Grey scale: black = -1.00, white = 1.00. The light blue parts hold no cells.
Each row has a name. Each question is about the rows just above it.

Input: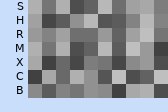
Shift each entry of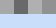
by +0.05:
[ 0.37 -0.13  0.43  0.19]
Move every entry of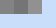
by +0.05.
[ 0.08 -0.03  0.19]
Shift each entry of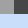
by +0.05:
[ 0.31 -0.39]

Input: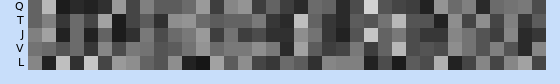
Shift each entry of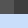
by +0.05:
[-0.29 -0.46]
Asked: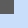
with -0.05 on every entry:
[-0.33]
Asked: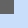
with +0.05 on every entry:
[-0.17]
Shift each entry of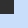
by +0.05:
[-0.57]
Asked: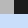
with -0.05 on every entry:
[ 0.39 -0.83]
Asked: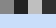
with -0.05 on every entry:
[ 0.00 -0.78  0.45 -0.67]
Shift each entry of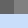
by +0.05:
[-0.17  0.05]

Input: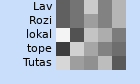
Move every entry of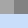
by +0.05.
[0.35 0.07]
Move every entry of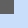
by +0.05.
[-0.20]
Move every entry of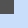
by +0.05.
[-0.31]
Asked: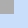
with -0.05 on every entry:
[0.31]
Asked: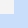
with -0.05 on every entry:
[0.86]
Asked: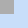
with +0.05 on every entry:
[0.41]

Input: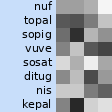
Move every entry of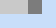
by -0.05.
[ 0.53  0.53 -0.08]
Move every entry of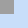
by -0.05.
[0.20]

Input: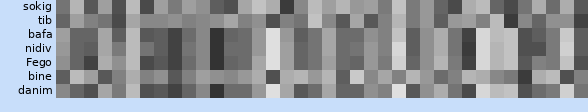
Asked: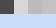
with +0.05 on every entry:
[-0.37  0.74  0.52  0.57]
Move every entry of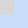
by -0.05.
[0.64]

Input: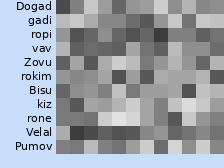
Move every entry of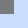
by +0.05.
[0.00]
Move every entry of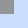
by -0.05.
[0.12]
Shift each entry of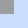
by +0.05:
[0.28]
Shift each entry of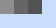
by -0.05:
[ 0.06 -0.25 -0.41]
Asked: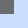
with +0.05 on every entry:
[-0.10]
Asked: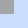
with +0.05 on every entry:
[0.34]
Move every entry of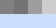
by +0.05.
[ 0.05 -0.05  0.28  0.66]

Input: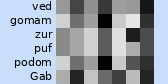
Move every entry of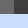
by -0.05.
[-0.23 -0.56]
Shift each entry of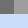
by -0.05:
[-0.18  0.19]
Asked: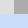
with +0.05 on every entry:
[0.80 0.40]
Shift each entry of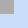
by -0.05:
[0.30]
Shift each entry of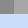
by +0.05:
[0.13 0.35]
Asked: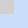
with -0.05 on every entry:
[0.59]

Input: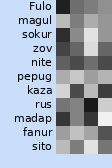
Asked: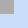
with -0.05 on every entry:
[0.30]
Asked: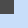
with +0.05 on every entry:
[-0.36]
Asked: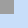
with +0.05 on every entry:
[0.29]
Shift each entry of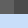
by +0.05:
[-0.20 -0.36]
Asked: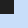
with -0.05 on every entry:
[-0.80]
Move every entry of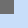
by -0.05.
[-0.19]

